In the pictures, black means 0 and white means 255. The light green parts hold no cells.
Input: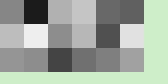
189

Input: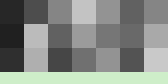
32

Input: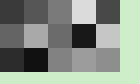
100

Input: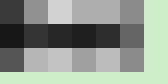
23

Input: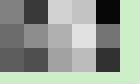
108

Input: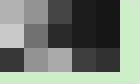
201
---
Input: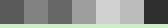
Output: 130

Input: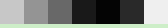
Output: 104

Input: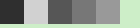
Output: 119

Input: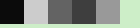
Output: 99

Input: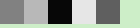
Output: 129

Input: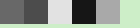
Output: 104

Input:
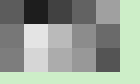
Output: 125

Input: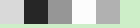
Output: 177

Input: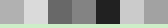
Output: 162

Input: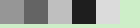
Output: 150
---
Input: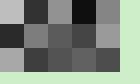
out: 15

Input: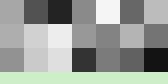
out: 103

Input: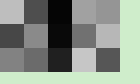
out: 161

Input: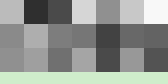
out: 200

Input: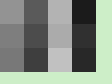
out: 179

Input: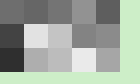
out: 146

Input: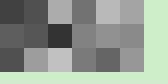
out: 185

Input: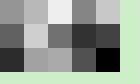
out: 133

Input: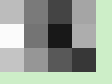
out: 68
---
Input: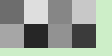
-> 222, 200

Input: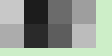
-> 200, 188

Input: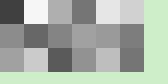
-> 246, 230

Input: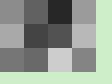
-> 205, 184

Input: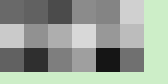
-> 216, 208

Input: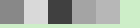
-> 217, 183

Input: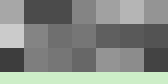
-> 203, 181
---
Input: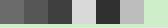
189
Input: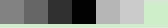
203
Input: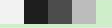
187
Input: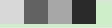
43
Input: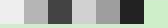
33
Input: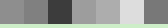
120
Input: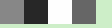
102
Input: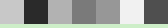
79
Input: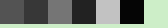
5
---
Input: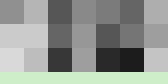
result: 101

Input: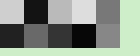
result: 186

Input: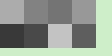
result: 116

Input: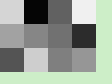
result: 113

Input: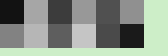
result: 60

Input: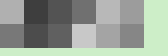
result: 83

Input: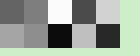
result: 251

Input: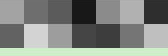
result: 91

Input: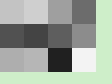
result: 94

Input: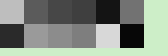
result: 71
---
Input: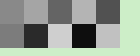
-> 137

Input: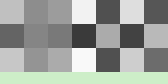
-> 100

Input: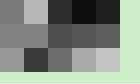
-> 130

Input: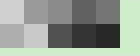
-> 208

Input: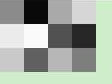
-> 236

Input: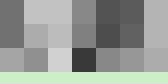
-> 113

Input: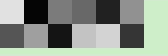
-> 225

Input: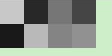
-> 200

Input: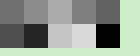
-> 112
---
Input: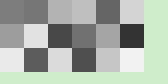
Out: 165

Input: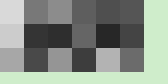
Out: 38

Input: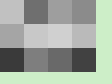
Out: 208

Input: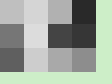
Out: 68

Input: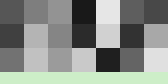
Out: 50

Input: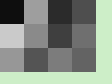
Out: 63

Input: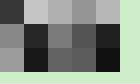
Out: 84

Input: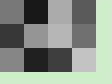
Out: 182

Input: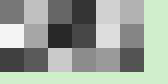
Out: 221
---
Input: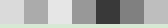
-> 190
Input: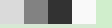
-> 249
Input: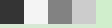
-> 205
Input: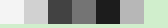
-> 183
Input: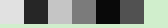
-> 80
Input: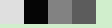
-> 93
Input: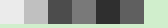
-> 95
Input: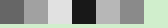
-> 138
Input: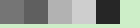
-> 38
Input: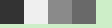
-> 105
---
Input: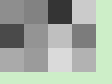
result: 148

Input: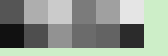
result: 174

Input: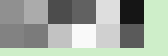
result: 171

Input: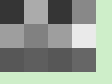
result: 129

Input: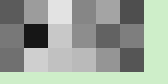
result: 22

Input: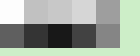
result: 193

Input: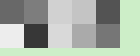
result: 125

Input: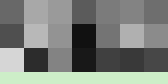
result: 184

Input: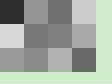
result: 120

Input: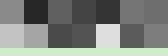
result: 39
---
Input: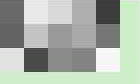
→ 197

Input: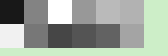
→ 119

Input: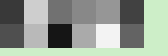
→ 185

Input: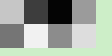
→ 241

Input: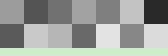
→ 201

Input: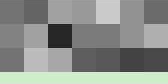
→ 161
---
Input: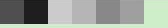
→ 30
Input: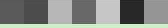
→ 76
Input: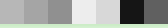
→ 167
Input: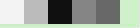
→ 187
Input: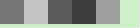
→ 196
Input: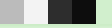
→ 243
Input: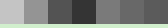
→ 147
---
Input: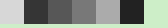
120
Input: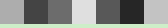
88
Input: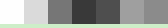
78
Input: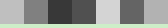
212
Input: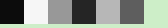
37
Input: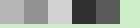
210
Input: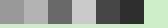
201
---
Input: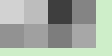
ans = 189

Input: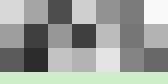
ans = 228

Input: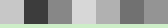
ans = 199

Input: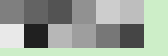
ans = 205

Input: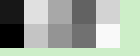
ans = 224

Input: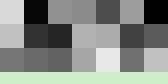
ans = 216
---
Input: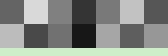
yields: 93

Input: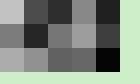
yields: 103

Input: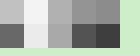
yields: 83

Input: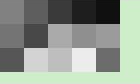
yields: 236

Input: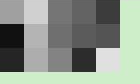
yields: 44

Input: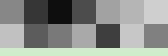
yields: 199

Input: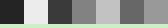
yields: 103

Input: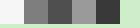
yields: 154

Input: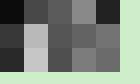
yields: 123

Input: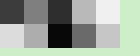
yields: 106
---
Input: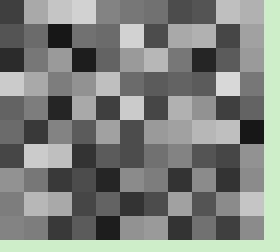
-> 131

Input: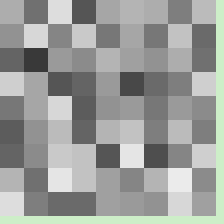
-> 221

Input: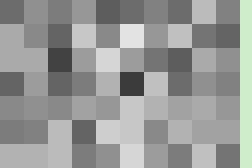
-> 178

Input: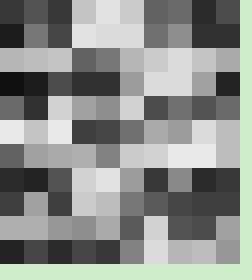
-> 36

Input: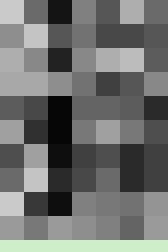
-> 153
